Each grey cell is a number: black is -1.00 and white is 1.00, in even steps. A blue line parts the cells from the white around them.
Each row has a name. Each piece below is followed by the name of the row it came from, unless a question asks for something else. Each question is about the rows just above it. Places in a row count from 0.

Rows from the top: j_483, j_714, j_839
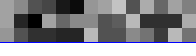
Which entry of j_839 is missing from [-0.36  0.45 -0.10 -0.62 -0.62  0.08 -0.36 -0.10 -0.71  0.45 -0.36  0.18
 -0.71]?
[-0.54]
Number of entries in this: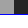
2
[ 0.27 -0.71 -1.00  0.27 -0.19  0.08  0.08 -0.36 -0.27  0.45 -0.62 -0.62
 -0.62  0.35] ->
j_714
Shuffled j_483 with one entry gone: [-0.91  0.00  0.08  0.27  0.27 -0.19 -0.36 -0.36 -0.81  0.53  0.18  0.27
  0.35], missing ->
[-0.45]

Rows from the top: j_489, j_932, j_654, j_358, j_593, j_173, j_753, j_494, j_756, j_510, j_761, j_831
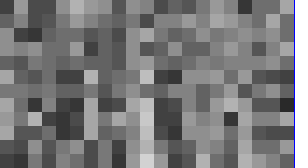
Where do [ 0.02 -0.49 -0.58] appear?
j_494
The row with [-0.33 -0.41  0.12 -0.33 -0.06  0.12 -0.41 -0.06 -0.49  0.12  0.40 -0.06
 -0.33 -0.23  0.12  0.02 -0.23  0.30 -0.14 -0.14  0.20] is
j_761
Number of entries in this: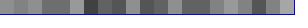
21
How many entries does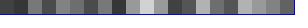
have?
21

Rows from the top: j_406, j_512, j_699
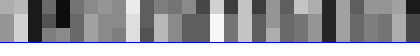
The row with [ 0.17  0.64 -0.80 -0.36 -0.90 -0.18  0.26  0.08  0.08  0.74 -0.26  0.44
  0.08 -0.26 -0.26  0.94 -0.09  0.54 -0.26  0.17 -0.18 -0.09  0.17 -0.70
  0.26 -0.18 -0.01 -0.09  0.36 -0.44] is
j_512
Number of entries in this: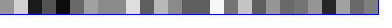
27
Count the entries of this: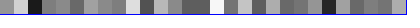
29

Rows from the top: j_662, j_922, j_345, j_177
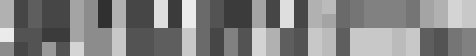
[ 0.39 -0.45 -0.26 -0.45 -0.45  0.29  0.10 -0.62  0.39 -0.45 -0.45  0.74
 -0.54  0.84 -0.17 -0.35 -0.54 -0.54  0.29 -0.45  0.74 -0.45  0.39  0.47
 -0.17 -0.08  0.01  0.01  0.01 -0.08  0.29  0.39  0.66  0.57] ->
j_662
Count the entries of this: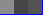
3
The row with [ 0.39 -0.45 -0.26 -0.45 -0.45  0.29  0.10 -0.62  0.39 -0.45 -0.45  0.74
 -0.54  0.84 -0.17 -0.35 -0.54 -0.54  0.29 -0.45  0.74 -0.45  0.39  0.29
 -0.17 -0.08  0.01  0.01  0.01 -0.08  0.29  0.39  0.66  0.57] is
j_922

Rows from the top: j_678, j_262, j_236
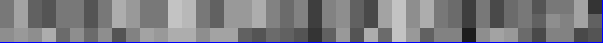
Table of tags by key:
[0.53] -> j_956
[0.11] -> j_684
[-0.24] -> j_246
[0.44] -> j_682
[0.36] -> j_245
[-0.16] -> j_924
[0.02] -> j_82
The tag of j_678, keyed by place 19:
j_82
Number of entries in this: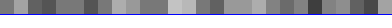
28

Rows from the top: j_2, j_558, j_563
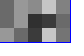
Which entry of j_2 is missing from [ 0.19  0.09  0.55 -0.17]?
[0.01]
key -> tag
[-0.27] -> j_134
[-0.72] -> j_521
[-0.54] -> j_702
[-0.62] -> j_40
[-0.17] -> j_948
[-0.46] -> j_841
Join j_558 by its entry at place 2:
j_40
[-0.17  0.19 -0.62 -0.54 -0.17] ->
j_558
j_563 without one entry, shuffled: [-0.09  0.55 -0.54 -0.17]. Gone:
[0.19]

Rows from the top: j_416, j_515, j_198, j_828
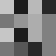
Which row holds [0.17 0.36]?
j_515
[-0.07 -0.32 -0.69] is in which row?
j_828
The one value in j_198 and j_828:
[0.01]

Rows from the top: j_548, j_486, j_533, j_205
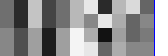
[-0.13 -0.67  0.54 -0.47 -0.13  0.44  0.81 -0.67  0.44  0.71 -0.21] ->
j_548
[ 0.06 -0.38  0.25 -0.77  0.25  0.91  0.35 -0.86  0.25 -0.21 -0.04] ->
j_533
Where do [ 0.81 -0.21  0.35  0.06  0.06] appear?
j_205
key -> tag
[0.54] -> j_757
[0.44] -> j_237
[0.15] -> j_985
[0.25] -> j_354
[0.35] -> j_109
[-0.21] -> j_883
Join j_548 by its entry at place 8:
j_237

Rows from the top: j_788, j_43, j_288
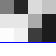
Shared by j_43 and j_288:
[-0.78]
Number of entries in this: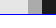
4
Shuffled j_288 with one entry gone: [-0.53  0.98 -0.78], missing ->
[0.89]

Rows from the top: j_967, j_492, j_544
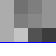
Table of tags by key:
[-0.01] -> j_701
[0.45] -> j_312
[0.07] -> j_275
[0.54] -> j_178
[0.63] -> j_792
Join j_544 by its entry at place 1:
j_178
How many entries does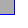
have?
1
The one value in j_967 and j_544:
[0.35]
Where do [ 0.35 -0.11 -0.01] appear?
j_967

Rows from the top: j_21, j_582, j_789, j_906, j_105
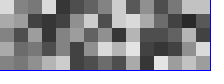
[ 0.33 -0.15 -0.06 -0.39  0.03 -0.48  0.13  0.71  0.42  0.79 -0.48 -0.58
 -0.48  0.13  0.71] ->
j_906
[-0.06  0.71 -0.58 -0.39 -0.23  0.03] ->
j_21
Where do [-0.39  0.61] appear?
j_582
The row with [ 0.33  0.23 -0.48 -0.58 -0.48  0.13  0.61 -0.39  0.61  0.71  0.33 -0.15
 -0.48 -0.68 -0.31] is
j_582
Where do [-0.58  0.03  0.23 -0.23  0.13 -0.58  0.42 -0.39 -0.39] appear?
j_789
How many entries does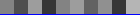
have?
10

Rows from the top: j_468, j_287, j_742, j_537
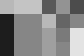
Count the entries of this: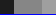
4
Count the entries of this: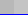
2
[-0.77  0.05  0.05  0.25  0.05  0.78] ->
j_537
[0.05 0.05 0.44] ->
j_287
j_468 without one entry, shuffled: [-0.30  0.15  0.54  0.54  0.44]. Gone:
[-0.40]

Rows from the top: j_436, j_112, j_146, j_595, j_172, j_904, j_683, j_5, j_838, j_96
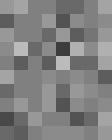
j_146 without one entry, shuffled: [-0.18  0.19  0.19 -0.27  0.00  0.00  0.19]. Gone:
[-0.08]
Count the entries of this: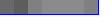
7
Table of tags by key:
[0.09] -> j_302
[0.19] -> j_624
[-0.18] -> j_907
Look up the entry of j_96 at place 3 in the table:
j_302
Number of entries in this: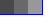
3
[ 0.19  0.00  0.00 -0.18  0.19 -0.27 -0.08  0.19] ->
j_146

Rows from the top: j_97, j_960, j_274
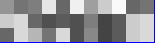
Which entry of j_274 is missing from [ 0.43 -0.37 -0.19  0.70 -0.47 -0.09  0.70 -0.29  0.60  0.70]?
[0.07]
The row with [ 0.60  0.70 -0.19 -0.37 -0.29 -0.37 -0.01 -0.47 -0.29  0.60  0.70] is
j_960
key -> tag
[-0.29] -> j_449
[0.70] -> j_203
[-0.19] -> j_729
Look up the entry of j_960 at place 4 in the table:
j_449

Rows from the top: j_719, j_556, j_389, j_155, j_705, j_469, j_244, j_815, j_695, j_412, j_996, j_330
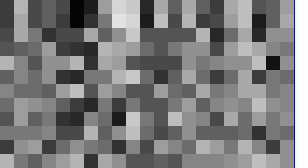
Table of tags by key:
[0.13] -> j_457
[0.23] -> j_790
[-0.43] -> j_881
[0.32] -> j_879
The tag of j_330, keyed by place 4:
j_790
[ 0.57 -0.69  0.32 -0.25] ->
j_719
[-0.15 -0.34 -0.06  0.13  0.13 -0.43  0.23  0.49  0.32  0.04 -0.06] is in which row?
j_155
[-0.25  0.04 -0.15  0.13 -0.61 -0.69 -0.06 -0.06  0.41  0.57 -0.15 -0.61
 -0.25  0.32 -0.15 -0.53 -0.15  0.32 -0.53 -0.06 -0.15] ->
j_469

